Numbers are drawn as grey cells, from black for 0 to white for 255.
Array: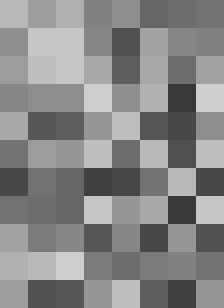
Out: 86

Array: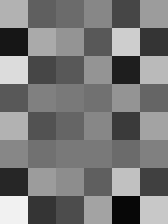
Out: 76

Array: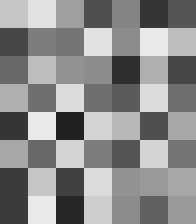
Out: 39

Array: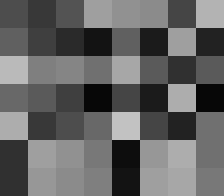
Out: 139

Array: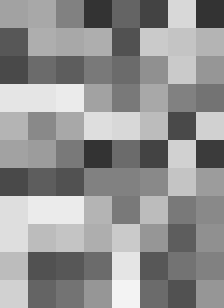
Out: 115
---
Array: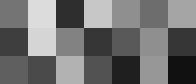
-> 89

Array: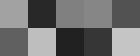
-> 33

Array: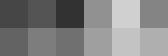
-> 159

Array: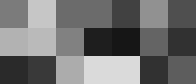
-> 22

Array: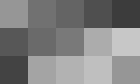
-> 121

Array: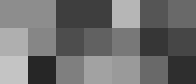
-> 120
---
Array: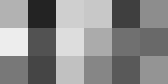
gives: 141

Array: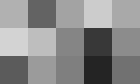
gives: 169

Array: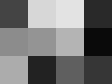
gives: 41

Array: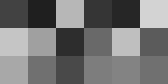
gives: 211

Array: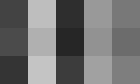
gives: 120

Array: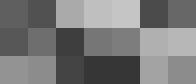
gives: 103

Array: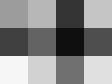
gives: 197

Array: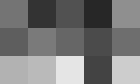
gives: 143

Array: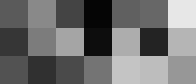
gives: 231
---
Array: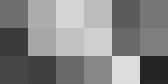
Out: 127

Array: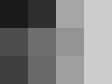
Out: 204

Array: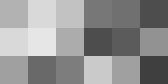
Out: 146

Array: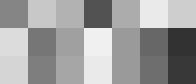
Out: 50

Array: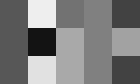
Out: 162

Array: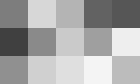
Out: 238

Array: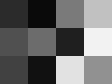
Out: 242

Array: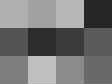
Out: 91
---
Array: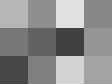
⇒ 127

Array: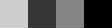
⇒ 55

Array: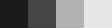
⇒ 69

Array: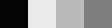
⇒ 234

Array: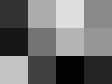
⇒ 65

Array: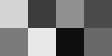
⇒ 231

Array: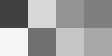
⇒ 112

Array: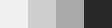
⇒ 206

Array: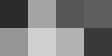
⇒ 207

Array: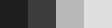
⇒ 61
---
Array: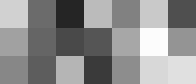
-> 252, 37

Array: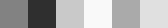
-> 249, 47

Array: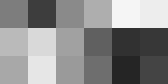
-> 245, 37

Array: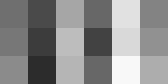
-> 248, 44

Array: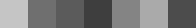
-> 197, 62

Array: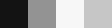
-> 247, 19

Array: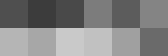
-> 201, 60
